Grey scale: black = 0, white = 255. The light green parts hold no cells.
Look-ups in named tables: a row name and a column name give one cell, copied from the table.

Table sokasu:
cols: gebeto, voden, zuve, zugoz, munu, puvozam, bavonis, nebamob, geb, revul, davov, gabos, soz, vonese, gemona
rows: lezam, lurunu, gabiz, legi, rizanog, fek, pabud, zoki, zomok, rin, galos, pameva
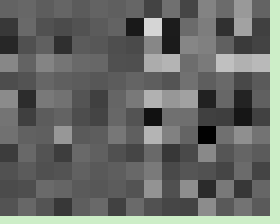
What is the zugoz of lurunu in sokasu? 75
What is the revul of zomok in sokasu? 55
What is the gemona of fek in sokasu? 96
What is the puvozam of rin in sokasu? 89
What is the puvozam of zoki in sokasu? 93
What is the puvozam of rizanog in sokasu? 87
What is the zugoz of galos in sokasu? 101
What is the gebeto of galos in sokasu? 75
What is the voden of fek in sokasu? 44
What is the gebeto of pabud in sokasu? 116
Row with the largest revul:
legi

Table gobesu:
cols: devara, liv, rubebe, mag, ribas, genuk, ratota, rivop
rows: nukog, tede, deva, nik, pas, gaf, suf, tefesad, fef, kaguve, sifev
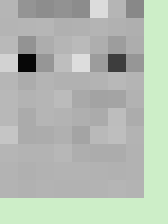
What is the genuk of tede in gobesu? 180
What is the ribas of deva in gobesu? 186
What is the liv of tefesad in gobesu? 171
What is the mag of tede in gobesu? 176
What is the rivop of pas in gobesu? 180
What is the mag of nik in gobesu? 190
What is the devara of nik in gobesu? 210
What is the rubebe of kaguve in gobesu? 178
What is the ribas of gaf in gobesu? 169
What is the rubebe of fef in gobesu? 179
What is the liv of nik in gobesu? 7
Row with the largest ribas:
nik

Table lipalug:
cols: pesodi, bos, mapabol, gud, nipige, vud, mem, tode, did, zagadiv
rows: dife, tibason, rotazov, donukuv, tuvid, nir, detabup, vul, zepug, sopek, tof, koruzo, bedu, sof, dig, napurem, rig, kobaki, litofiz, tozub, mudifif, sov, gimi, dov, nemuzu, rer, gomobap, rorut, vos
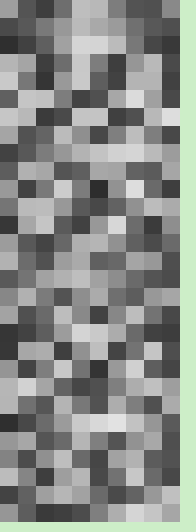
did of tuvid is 180
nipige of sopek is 95
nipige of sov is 70
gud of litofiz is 156
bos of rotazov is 65
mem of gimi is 173
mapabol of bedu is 197
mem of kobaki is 135
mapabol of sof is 68
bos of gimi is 113
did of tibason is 88
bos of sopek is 177
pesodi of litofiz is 54
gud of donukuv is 109
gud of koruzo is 152
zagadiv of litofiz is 61
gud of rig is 83
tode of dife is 83
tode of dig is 165
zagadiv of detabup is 221

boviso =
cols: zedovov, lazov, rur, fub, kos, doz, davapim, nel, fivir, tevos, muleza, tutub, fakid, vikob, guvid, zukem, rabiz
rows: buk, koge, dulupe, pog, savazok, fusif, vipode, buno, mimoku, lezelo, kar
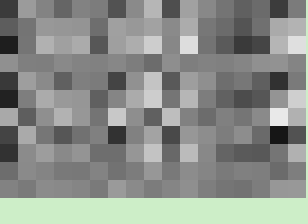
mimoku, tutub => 136
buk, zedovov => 59
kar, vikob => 114
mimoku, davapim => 110
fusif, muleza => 182
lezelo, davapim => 114
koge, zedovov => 93
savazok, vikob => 119
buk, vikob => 96
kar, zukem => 151
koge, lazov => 116
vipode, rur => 143
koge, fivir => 162
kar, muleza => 143
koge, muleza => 172
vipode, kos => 151
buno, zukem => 22
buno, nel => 129
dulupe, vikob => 58

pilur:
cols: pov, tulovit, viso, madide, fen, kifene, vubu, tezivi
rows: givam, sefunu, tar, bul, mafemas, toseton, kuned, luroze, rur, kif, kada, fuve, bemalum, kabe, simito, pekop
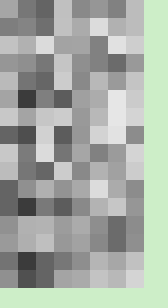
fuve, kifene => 179
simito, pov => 115
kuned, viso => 198
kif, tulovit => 118
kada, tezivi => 140
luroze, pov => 100

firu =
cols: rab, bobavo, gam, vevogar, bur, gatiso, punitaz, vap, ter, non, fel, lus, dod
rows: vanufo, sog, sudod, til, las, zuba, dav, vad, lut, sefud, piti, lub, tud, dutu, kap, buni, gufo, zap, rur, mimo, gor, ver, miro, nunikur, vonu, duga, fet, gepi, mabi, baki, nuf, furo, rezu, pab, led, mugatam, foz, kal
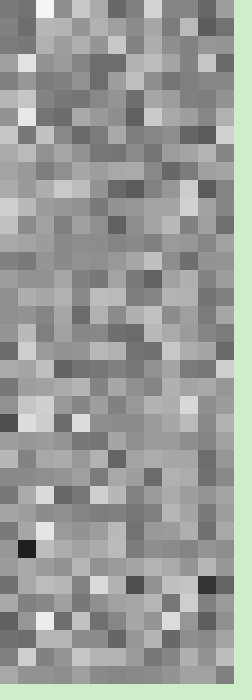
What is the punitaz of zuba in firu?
148
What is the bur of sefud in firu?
167
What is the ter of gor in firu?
145
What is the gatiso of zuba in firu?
136
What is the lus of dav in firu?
135
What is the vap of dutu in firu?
138
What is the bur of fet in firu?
160
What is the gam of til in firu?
147
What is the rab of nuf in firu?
151
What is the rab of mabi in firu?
165
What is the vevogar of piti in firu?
201
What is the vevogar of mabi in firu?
143
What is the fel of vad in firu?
102
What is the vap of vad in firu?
125
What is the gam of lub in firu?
155
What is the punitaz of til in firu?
110
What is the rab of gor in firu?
170

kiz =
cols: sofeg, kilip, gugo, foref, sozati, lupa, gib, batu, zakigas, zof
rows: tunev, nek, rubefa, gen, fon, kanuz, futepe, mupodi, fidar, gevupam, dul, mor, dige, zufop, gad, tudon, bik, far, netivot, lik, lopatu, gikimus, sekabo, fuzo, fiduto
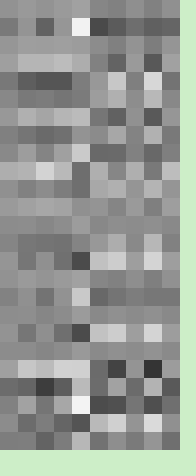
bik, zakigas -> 119
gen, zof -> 161
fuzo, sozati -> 84
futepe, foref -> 181
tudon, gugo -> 148
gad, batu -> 158
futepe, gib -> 97
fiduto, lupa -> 114
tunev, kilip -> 153
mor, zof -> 158
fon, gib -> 199
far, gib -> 144
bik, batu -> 125
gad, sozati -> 75
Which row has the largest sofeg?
gevupam

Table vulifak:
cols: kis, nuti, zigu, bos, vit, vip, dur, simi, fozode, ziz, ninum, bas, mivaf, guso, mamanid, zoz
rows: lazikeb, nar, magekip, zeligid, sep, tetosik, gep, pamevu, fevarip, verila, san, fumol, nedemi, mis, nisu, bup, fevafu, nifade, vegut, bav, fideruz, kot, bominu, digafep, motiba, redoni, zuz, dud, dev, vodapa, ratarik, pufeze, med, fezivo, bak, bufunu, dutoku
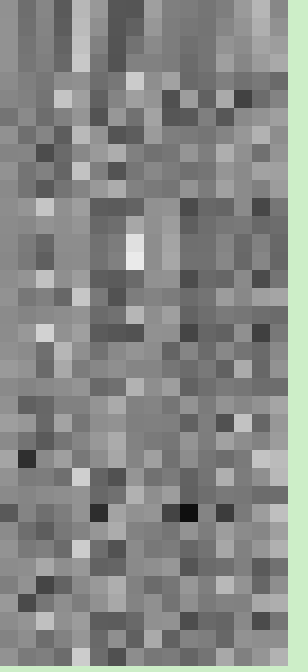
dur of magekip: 84
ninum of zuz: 98
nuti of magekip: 116
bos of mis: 141
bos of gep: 129
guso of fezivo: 129
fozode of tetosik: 148
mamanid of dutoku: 149
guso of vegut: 144
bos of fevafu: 103
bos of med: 99

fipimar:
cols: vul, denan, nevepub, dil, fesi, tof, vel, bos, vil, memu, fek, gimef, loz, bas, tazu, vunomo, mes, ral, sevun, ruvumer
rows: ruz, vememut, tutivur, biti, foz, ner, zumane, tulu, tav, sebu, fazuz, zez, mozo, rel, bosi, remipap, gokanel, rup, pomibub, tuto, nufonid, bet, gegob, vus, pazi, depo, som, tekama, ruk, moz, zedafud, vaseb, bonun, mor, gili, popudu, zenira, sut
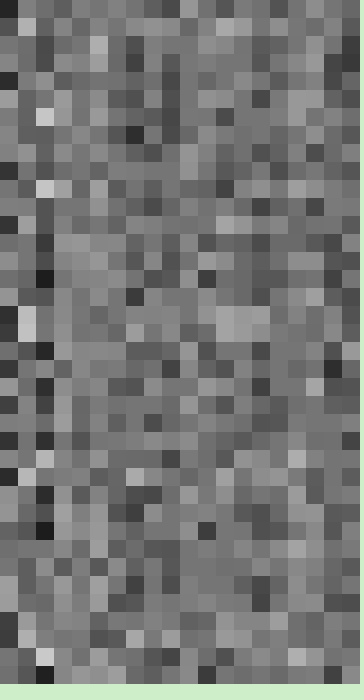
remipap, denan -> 102
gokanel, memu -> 117
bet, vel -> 89
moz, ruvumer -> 127
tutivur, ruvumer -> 61
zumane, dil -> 150
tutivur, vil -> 126
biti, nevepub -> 75

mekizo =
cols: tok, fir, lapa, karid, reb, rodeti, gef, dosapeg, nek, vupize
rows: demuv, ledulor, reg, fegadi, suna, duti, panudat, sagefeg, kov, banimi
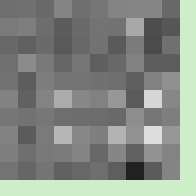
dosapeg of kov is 96
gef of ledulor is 114
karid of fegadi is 101
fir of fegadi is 139
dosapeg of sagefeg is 145
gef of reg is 90
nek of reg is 75
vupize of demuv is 104
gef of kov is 134
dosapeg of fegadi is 129
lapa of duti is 131
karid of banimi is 96
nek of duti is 214
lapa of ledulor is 109
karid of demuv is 131
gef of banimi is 94

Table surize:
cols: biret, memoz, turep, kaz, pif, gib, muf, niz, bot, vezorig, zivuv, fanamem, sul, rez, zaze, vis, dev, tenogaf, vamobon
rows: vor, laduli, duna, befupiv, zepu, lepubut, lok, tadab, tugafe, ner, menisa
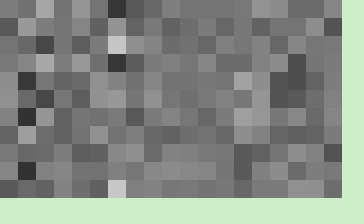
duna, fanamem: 103
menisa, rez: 104
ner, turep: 129
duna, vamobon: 120
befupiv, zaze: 130
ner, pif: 115
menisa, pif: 110
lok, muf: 122
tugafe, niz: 143
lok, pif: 117
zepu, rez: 162
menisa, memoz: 105
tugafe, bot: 108
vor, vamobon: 134
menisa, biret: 89

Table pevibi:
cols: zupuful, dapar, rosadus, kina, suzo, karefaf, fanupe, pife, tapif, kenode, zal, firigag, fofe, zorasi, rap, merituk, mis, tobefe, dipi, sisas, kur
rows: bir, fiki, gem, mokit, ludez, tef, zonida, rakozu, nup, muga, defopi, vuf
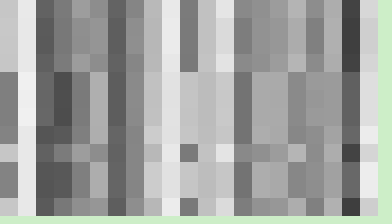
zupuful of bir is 198
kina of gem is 120
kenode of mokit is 231
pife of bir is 133
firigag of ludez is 188
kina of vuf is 120
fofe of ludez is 201
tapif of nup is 184
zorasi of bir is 137
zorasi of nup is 137
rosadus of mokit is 96

